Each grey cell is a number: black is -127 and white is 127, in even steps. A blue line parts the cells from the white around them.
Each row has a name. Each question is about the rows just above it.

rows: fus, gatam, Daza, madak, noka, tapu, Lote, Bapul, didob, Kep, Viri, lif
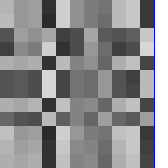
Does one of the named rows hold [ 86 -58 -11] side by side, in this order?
yes
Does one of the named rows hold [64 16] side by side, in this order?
no
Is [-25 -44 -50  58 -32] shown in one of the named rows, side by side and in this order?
yes
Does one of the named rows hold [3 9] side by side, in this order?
yes
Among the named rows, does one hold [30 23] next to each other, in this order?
no
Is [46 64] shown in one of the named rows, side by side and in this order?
yes
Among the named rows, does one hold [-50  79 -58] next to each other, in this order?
no

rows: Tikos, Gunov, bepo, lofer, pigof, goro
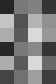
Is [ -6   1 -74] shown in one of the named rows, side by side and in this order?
yes
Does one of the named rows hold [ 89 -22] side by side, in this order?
yes

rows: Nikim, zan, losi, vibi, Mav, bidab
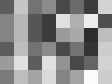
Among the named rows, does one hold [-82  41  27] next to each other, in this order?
no
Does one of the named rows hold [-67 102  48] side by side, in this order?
no
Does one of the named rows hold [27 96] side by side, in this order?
yes
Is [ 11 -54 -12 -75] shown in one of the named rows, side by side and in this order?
yes
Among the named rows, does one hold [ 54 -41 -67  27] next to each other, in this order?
yes

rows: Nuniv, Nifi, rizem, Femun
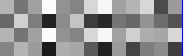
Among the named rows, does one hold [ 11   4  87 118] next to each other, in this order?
no
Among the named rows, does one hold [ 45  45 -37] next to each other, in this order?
no

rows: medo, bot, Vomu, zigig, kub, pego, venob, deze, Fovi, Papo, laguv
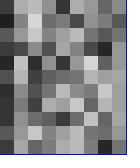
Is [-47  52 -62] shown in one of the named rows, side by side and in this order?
yes
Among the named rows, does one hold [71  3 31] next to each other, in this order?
yes

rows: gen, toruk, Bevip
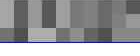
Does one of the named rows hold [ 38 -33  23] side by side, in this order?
yes
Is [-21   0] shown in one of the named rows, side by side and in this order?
yes
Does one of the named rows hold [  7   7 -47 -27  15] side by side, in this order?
no
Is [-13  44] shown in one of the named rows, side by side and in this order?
no

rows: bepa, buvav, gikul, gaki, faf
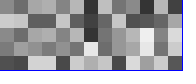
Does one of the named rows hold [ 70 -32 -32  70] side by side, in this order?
yes
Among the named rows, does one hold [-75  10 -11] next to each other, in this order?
no

